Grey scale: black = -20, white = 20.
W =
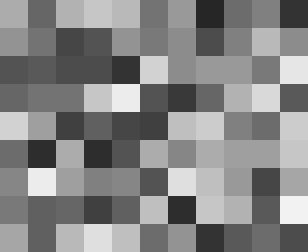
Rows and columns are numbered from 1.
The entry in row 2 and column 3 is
-9
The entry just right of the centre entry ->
10
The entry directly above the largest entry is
6
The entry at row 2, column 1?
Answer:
3
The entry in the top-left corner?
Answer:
7
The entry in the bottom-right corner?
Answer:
-8
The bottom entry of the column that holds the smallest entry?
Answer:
-12
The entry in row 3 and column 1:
-7
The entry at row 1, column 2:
-4
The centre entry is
-10
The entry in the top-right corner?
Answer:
-12
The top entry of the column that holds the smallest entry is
-14
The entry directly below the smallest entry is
-8
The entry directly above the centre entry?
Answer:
-7
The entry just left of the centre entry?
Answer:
-9
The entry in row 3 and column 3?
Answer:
-8
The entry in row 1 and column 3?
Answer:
8
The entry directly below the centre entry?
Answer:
7
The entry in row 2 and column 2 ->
-2
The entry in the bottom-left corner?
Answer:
6
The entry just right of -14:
-3
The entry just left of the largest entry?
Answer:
-6

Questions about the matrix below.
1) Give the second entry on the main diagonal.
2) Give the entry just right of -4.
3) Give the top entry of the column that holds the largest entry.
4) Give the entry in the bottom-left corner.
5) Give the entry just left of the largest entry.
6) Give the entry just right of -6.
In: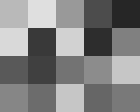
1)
-11
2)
-1
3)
15
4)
1
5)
9
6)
-10

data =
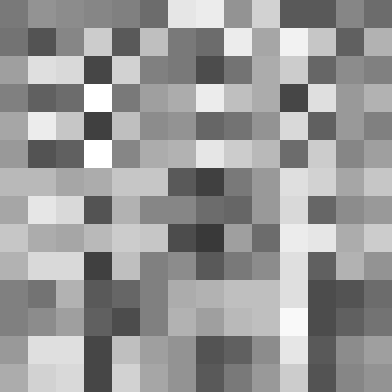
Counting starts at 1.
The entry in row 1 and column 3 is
2
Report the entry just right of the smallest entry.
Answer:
5
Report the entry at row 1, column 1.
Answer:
-1
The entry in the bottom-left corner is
7
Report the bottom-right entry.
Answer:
3
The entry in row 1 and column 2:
3
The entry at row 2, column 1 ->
-2
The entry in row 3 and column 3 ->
14
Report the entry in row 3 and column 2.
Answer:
15
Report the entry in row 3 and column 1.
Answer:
5
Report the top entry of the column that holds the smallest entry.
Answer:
17
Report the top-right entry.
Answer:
-3
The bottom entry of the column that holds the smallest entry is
-6
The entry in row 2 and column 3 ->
1
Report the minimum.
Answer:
-11
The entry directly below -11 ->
-6
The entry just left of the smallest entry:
-8

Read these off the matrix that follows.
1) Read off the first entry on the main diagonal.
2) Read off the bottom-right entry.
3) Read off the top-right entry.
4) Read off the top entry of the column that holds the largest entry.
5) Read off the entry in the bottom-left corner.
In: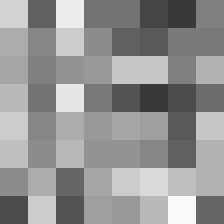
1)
13
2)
-4
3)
0
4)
-11
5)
-8

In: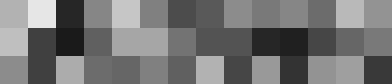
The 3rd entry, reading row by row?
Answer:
-14
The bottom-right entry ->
-11
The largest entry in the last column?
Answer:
3
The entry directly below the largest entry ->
-10
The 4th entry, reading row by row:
1
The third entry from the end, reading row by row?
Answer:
3
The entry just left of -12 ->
4
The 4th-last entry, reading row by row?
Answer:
-12
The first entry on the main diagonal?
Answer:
8
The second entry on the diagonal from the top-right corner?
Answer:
-4
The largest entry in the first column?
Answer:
10
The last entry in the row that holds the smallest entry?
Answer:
-1
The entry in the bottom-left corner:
2
